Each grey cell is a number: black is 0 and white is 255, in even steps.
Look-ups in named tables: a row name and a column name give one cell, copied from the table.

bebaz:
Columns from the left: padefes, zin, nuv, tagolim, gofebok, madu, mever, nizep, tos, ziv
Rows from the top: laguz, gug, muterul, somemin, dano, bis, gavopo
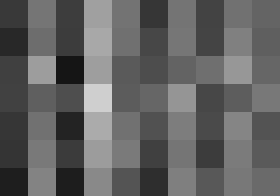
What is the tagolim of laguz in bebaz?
160
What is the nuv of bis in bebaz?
59
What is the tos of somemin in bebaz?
93
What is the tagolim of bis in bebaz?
156
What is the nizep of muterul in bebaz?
111
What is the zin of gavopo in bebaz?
131
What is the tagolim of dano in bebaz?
171
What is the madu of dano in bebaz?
81
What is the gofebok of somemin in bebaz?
92
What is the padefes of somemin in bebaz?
65
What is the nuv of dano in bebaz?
35
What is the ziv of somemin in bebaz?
120
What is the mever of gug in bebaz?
118
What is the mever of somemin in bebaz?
149
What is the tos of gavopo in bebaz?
120
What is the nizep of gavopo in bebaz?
88
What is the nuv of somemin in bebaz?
78
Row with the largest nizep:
muterul

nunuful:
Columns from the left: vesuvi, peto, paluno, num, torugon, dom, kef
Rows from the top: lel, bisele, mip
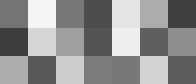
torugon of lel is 229
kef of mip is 92
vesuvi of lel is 116
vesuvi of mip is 174
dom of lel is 172
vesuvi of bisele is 61
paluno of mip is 205
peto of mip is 88
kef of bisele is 142
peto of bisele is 214
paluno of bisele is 159
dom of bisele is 95
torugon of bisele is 238

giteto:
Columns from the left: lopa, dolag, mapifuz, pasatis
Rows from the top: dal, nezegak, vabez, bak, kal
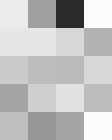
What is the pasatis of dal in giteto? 252
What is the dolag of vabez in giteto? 189
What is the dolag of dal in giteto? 159
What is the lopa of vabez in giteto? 203
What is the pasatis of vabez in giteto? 215
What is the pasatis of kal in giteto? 252
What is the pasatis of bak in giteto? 188
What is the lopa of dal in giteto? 235
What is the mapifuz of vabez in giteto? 186

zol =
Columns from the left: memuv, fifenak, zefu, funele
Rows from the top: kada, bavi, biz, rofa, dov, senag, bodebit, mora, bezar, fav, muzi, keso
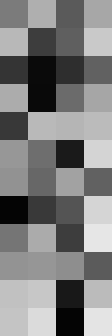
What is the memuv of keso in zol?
196
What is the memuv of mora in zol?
4
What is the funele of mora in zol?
213
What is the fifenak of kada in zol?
175
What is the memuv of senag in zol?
151
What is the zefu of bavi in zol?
95
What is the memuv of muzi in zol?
193
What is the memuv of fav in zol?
147
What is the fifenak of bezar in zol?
171
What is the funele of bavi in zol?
201
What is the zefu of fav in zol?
142
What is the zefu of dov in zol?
181
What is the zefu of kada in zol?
90
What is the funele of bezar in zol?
230
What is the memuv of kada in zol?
123
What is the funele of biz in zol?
97
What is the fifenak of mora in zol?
57
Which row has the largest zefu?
dov

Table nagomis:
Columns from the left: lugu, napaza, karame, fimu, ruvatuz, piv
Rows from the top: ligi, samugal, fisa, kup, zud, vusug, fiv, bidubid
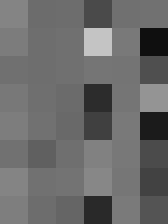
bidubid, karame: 101
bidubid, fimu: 41
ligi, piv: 113
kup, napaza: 111
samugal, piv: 15
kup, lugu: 120
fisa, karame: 112
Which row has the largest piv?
kup

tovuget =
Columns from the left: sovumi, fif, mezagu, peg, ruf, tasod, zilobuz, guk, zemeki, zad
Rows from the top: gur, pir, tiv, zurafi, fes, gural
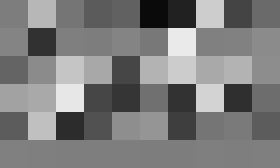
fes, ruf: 142
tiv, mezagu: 197
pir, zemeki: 129
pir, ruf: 132
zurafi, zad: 109
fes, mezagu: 44
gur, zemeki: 68
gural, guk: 127
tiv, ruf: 70
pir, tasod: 120
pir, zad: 139
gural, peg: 126
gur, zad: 106
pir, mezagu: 127
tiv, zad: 141
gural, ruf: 126
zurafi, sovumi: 162
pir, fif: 49
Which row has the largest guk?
zurafi

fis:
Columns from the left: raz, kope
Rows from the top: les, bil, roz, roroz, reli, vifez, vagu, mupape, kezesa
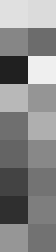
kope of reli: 175
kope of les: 219
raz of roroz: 184
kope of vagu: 115
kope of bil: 108
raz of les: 224
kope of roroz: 149
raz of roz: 32
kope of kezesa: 114
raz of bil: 134
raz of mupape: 47
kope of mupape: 126
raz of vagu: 67
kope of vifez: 136
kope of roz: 239
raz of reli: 111
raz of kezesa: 150

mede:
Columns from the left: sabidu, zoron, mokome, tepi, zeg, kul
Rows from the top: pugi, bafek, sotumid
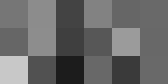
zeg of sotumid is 58
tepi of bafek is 87
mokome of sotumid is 28
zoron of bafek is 141
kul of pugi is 105
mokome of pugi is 67
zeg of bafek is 155
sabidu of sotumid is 200
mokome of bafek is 63
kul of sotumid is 105
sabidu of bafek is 102
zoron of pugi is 140
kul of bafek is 104
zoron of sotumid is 81
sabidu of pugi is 118
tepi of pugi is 130
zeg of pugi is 102
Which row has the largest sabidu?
sotumid

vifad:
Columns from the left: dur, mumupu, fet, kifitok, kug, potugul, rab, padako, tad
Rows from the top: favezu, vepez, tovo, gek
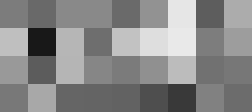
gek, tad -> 108
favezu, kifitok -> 137
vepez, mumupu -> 24
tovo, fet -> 181
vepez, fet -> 182
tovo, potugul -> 144
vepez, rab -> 233
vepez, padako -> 125
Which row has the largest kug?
vepez

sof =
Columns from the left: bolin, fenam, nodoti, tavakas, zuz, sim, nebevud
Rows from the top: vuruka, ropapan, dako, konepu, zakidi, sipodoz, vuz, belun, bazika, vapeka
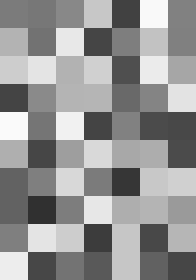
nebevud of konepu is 227
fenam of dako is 228
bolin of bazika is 127
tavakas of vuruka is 199
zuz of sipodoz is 168
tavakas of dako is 208
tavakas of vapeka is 89
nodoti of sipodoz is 158
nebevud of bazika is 182
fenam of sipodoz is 70

